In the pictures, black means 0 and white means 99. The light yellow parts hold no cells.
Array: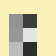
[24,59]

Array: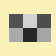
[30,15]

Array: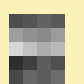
[34,53,75,18]

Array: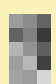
[39,50,70]

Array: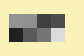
[30,45]

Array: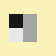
[64,90]

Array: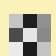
[56,89,91]

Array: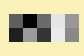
[59,91]
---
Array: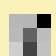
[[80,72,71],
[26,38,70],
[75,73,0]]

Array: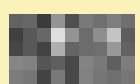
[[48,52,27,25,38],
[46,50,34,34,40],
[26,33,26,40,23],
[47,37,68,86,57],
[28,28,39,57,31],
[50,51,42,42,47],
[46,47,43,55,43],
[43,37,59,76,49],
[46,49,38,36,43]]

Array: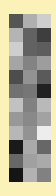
[[8,40,10,71,59,75,44,30,64,80,70,33],
[69,62,66,57,53,50,46,57,51,38,38,68],
[50,66,40,92,63,72,13,35,61,36,24,80]]

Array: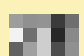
[[38,94,61],
[62,43,56],
[80,80,57],
[30,15,23],
[56,53,43]]

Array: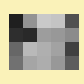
[[44,40,18,12],
[64,72,16,57],
[67,68,61,78],
[59,63,59,76],
[36,25,54,31]]

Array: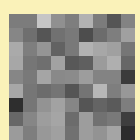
[[60,40,18,65,52,65,66,52,48],
[49,52,46,46,47,46,49,43,48],
[59,61,57,42,64,43,58,33,77],
[62,64,63,45,53,63,38,44,56],
[44,42,52,33,54,34,47,47,49],
[61,61,33,45,61,37,69,30,69],
[57,44,39,71,51,60,65,42,48],
[64,47,35,49,51,68,62,49,33],
[17,24,49,59,23,40,46,62,51]]

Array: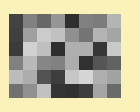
[[44,73,50,23,25,26],
[56,67,72,81,62,50],
[75,32,52,74,79,40],
[20,24,50,18,75,58],
[19,77,67,68,56,18],
[24,83,19,68,45,50],
[64,68,33,21,70,48],
[41,63,38,78,64,70]]

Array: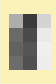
[[42,38,41,67],
[31,33,29,23],
[92,93,91,82]]
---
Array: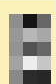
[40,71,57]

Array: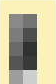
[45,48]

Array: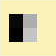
[67,0]

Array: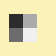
[66,42]

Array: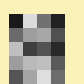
[13,65,24,61]

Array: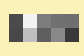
[43,53]

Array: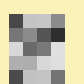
[54,33,41,68]

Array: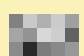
[62,80,48]

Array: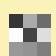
[42,26,59]
